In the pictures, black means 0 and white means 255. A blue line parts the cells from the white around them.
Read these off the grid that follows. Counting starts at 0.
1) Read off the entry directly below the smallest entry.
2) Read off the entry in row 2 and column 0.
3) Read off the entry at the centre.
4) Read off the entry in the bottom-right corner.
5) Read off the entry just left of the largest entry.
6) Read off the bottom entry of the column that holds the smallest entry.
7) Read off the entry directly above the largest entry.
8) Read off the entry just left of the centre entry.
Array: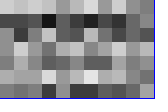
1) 194
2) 144
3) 194
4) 163
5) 185
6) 60
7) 94
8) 174

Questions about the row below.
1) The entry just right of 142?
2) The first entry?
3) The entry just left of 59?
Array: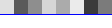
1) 214
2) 224
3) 235

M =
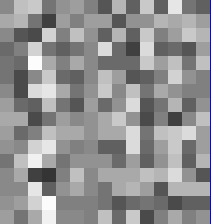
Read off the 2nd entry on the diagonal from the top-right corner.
181
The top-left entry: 137
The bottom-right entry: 146
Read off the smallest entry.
52
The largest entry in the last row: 241
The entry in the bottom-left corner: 158
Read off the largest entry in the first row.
230
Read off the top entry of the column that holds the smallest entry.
116
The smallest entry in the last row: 74
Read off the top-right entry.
96
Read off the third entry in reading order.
201
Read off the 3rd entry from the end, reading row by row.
169
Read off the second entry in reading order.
192
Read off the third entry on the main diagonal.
74
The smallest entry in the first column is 106
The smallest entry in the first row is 85

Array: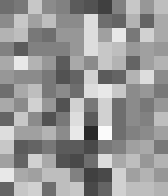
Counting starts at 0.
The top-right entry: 190
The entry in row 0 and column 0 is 110
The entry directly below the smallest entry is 73
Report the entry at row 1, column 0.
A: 139
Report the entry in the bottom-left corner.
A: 100
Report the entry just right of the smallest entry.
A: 251
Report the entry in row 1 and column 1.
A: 199
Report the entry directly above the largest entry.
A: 209
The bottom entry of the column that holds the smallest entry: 73
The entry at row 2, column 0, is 179
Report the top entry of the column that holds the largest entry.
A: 64
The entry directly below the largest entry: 120
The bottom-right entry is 179
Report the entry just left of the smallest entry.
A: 232
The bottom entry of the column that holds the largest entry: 100
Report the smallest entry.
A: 41
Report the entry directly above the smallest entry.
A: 91
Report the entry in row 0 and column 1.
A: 120
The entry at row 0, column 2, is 199
